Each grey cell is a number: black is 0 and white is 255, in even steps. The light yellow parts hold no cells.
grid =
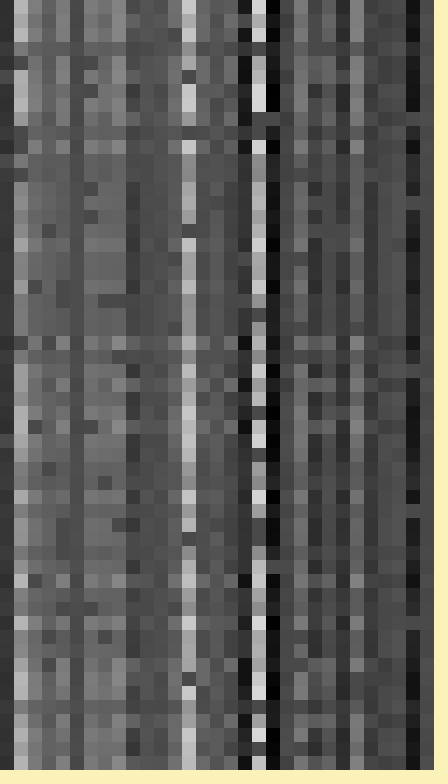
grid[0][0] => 47
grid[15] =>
[57, 126, 100, 95, 89, 78, 73, 97, 98, 64, 74, 79, 85, 155, 74, 86, 67, 53, 159, 24, 69, 98, 52, 73, 57, 90, 56, 74, 81, 38, 71]
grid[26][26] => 53
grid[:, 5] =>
[72, 70, 72, 77, 70, 70, 75, 73, 71, 77, 72, 76, 75, 78, 78, 78, 78, 76, 78, 78, 77, 77, 77, 77, 70, 76, 77, 71, 78, 74, 71, 76, 77, 78, 76, 75, 78, 77, 78, 76, 78, 71, 78, 76, 73, 73, 78, 70, 71, 74, 78, 71, 74, 76, 71]
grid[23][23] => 75
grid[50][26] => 57
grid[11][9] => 73
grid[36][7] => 97
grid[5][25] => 127
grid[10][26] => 64
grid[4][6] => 73
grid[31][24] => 43
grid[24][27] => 62
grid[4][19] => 24
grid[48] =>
[47, 182, 123, 94, 125, 71, 123, 110, 134, 83, 84, 73, 112, 73, 104, 85, 73, 18, 201, 7, 67, 118, 76, 96, 44, 73, 66, 66, 71, 18, 76]
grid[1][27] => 61
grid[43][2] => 96
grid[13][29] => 34
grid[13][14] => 75
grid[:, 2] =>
[125, 114, 124, 96, 112, 118, 122, 125, 106, 98, 124, 95, 95, 104, 107, 100, 106, 118, 103, 102, 73, 97, 97, 97, 116, 95, 116, 108, 108, 123, 73, 120, 113, 99, 95, 121, 100, 112, 111, 95, 109, 73, 101, 96, 125, 103, 105, 111, 123, 124, 98, 109, 124, 117, 121]
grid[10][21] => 120
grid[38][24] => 49
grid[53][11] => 73
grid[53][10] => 80
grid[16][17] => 52
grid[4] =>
[49, 73, 112, 88, 124, 70, 73, 100, 131, 73, 82, 86, 108, 167, 105, 79, 107, 17, 167, 24, 73, 108, 91, 101, 52, 123, 73, 61, 67, 27, 77]
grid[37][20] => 75
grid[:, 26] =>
[62, 72, 65, 60, 73, 70, 56, 61, 73, 58, 64, 62, 73, 54, 53, 56, 53, 54, 54, 55, 53, 59, 58, 59, 71, 63, 53, 73, 53, 57, 73, 55, 53, 56, 62, 56, 56, 53, 53, 61, 53, 67, 55, 61, 60, 54, 53, 73, 66, 59, 57, 73, 58, 54, 69]
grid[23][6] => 97
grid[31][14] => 85
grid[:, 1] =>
[182, 168, 183, 120, 73, 174, 171, 181, 152, 73, 73, 119, 73, 133, 139, 126, 137, 162, 130, 129, 153, 120, 122, 121, 73, 119, 156, 155, 141, 173, 177, 165, 150, 124, 119, 168, 125, 147, 145, 119, 143, 181, 127, 119, 180, 131, 135, 162, 182, 178, 123, 158, 176, 159, 179]
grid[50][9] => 67
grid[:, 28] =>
[73, 67, 71, 79, 67, 68, 78, 74, 67, 80, 72, 78, 76, 82, 82, 81, 82, 73, 82, 82, 81, 79, 80, 79, 67, 76, 81, 67, 82, 78, 68, 80, 73, 81, 77, 79, 81, 82, 82, 73, 82, 70, 81, 73, 75, 82, 82, 73, 71, 76, 80, 67, 77, 80, 69]
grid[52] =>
[49, 176, 124, 98, 113, 74, 121, 114, 122, 62, 83, 74, 106, 199, 93, 90, 79, 35, 215, 1, 75, 120, 54, 83, 41, 119, 58, 74, 77, 19, 73]
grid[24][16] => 107

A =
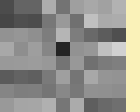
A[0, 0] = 76
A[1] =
[70, 79, 76, 119, 153, 112, 192, 170, 172]
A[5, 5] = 117
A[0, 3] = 173
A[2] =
[146, 150, 143, 125, 181, 125, 105, 92, 79]
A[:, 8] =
[178, 172, 79, 209, 127, 147, 141, 111]
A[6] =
[133, 126, 127, 117, 136, 120, 145, 144, 141]
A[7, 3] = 176
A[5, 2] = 95
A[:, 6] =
[168, 192, 105, 151, 112, 168, 145, 94]
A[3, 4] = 36
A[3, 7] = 192
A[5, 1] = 99
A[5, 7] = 149
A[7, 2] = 166
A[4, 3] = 152

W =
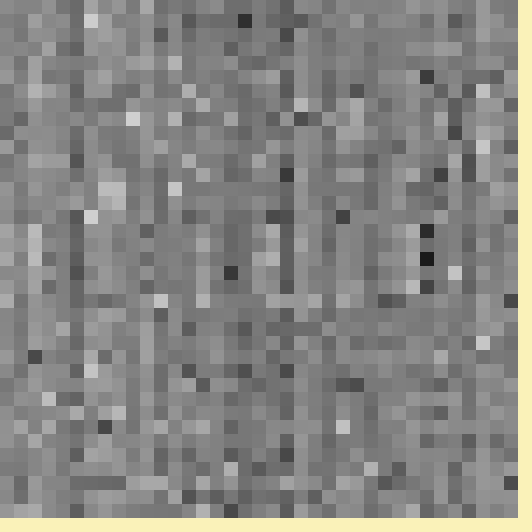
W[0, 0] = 139
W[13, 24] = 119
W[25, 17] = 121
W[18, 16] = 107
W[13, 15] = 124
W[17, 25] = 130
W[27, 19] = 114
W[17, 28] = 135
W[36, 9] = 125
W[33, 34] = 151
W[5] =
[151, 126, 161, 118, 122, 109, 146, 161, 139, 127, 134, 117, 139, 120, 129, 121, 116, 131, 144, 157, 95, 142, 127, 105, 128, 120, 114, 137, 139, 155, 60, 125, 132, 112, 112, 96, 151]
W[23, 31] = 135
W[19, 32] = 195
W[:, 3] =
[145, 136, 142, 161, 134, 118, 158, 133, 135, 141, 142, 155, 139, 136, 135, 140, 122, 137, 109, 148, 107, 136, 143, 141, 147, 130, 139, 139, 189, 136, 167, 131, 145, 143, 133, 139, 138]
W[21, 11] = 194
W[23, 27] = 136
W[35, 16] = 119
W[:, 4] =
[117, 140, 130, 112, 128, 122, 140, 134, 128, 134, 130, 155, 135, 127, 142, 120, 126, 130, 126, 128, 127, 128, 128, 165, 131, 121, 139, 133, 109, 141, 121, 127, 126, 121, 133, 126, 130]
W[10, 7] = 126
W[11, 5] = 84
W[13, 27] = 128
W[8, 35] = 137
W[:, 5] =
[106, 108, 112, 98, 124, 109, 97, 109, 137, 108, 102, 84, 111, 141, 154, 87, 98, 102, 93, 81, 102, 102, 119, 111, 104, 121, 98, 132, 99, 169, 106, 116, 94, 139, 108, 121, 94]
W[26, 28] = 127
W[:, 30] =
[138, 111, 123, 138, 121, 60, 133, 114, 119, 123, 131, 119, 111, 101, 112, 128, 43, 109, 26, 118, 67, 128, 119, 121, 133, 133, 119, 111, 138, 114, 133, 102, 134, 129, 128, 111, 102]
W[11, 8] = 114
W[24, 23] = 104
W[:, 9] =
[122, 132, 127, 123, 154, 127, 108, 149, 208, 128, 125, 113, 116, 124, 116, 126, 132, 130, 128, 122, 128, 132, 124, 136, 125, 118, 129, 122, 121, 119, 116, 135, 123, 133, 157, 140, 125]
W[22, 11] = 94
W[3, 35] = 125
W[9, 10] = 150
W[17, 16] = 103
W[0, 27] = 128
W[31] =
[146, 131, 166, 131, 127, 116, 141, 159, 133, 135, 142, 120, 141, 124, 135, 129, 119, 119, 123, 139, 96, 150, 126, 103, 123, 124, 114, 122, 136, 143, 102, 121, 126, 93, 137, 106, 126]
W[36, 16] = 73
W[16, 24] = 135
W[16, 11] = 124
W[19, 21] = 142

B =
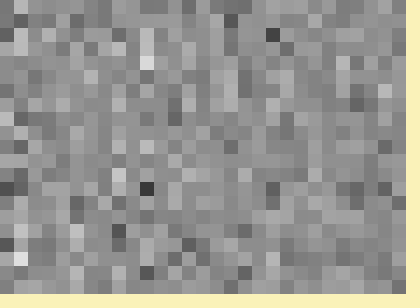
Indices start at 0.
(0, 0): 119
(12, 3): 125
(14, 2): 140
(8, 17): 149
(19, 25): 152
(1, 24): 126
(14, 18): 141
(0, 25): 127
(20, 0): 128
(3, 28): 120
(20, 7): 125
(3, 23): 129
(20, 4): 146
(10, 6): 148
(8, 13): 142
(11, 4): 125
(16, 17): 107
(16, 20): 141
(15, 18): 159
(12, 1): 105
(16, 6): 148
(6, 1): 142
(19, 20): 146
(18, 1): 223
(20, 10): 137
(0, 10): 121
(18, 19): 181
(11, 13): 140
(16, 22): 159
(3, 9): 132
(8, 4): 142
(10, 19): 135
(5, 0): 140
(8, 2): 120
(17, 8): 107
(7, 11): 141
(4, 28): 155
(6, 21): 141
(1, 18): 145
